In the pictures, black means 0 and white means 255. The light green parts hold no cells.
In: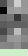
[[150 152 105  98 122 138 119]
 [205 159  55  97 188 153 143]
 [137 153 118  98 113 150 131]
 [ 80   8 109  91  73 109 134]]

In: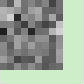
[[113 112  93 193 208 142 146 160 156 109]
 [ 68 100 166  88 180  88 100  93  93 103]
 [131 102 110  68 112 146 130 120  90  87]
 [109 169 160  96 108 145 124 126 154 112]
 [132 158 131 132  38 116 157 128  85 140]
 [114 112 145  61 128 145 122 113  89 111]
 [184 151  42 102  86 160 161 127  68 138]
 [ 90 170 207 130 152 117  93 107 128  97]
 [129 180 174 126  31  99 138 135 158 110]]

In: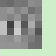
[[135 125 133 108  83 108 111]
 [141 112 151 172 143 124 113]
 [117 145 114  86 111 137 143]
 [119 132 147 188 204 158 147]
 [106 151 131  63  86 140 146]
 [112 142 143 191 190 146 147]]

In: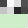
[[ 80  71]
 [221  39]
 [255 217]
 [ 69 196]]

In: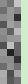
[[196 134  49 144 187 153 101 100  51 115 164 112]
 [114 151 150 161  97 151 191  34 141 145  78  88]
 [140 111 143  87 142 132  81 152 141 108 174 168]]

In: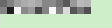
[[180  81]
 [186 119]
 [154  85]
 [ 89 218]
 [116 130]
 [137 248]
 [134 131]
 [168  73]
 [179 154]
 [172 137]
 [158 245]
 [129  31]
 [106 132]]
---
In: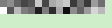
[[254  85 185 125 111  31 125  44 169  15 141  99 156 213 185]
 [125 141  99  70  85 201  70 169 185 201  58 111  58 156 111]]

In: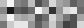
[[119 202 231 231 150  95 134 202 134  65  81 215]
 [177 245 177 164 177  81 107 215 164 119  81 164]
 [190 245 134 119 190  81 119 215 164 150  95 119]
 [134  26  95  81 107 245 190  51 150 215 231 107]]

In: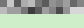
[[187 158 158 118  61  91 158 132  76 146 214 214]
 [118 199  91 172 187 118  91 146 132 158 104 132]]

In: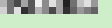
[[209 113 224  48  87 180 139  74 164  48 100 152 125 100]
 [180 113  74 164  87 239 139 224 164  33 113 194 224 152]]

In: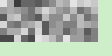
[[ 74  74 213 102  74 227 213 186 141 227 157 157 114 128]
 [ 90 186 200 128 114  90 186 141 141 200 141 186 114 141]
 [128 171 171 213 114 213  90 157 157 102 141 157  90 128]
 [157 171 157 141 114 171 213 186 157 141 186 114 141 186]
 [213 128 114 157 171 200  90 141 157 128 128 186 171 157]
 [227 171  60 102 102  90 114 141 186 171 227 200 213 200]]

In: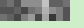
[[ 83  83  97  71 113 126 178 142 126  83]
 [ 97 113  83 142 142 142 194  97  97 113]
 [113  97  71 126 154  71 166  56 126  83]]
